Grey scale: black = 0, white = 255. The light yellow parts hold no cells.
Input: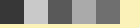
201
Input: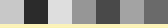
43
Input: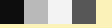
185
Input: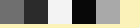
43
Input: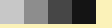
141
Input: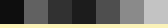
97
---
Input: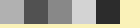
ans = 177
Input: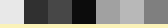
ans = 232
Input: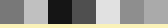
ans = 120
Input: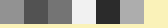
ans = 146
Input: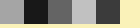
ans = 165
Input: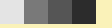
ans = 228
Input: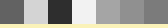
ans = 98
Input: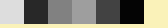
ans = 221
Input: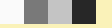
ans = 250
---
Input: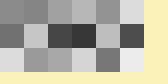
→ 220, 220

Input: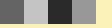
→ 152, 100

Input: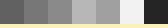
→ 37, 97

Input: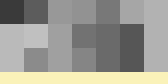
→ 178, 186

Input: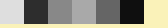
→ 15, 222

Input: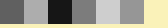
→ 150, 96

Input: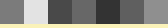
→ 143, 123
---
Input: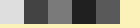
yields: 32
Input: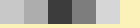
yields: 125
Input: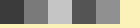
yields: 84
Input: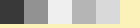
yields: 181
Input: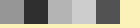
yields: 205
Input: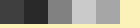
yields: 202
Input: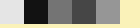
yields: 70
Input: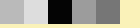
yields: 156
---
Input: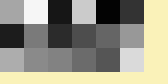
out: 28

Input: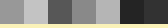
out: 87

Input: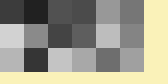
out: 60

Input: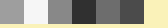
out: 109

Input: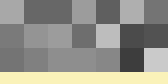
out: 82

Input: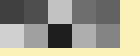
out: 79
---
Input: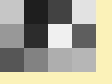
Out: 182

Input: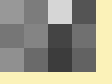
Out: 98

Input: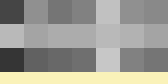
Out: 117

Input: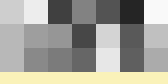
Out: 171

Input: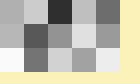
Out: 237

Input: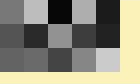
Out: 203

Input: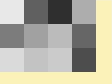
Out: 77

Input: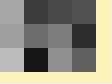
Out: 95

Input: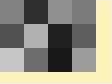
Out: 156
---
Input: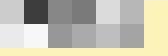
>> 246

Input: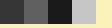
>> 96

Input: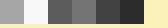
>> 247

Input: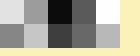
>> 197

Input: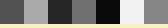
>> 170

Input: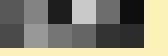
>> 152
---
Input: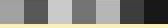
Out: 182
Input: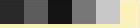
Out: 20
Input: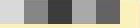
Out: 60
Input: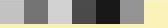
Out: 74
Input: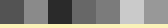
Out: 123
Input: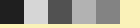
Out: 81
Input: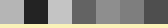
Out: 142
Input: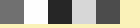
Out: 38
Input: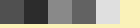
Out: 137
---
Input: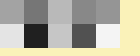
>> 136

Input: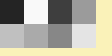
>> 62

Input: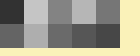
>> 182

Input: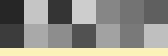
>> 115

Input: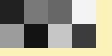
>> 103

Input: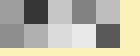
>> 130

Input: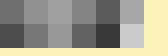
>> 90

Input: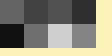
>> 81

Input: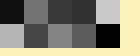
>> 49

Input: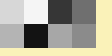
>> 54
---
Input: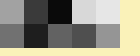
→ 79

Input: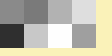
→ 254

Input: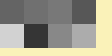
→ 136

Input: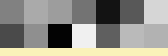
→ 186

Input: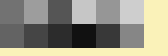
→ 56

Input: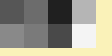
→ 73

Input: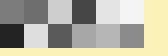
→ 181

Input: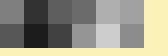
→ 205

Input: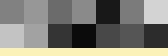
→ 85

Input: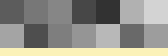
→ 105
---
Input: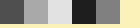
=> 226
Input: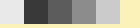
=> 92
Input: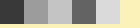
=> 196
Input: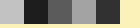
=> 91
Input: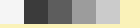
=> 93
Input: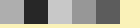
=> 200
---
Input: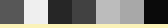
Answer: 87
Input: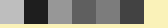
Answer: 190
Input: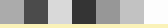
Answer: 171
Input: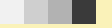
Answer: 241
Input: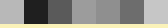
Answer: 184
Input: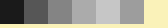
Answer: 26
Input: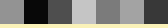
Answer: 147
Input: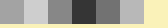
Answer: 163
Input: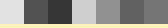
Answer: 226
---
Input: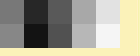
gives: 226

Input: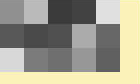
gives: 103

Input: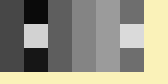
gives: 218

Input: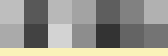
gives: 177

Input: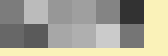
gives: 50

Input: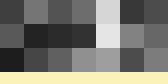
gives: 103

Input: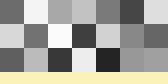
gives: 102

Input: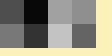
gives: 143

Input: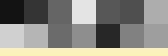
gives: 173

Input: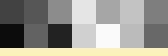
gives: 126
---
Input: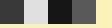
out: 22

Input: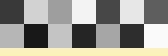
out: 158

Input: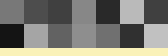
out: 64

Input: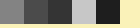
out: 52

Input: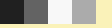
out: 248

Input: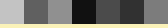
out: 144
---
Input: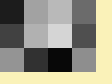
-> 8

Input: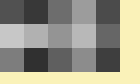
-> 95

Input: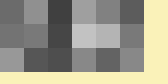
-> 78

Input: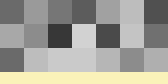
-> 202

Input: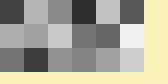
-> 145

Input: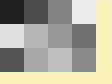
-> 189

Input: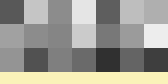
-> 127

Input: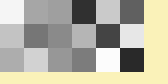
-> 151
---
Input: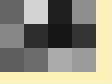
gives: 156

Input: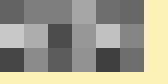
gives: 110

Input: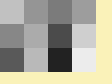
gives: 236

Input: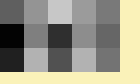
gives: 115

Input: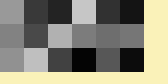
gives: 12

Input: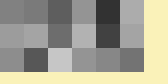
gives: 115

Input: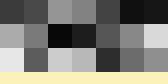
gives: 143

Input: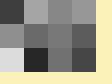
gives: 70

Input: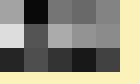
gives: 65
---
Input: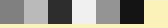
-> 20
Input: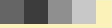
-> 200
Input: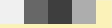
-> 173
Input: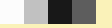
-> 93
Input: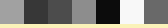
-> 105
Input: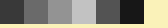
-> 23
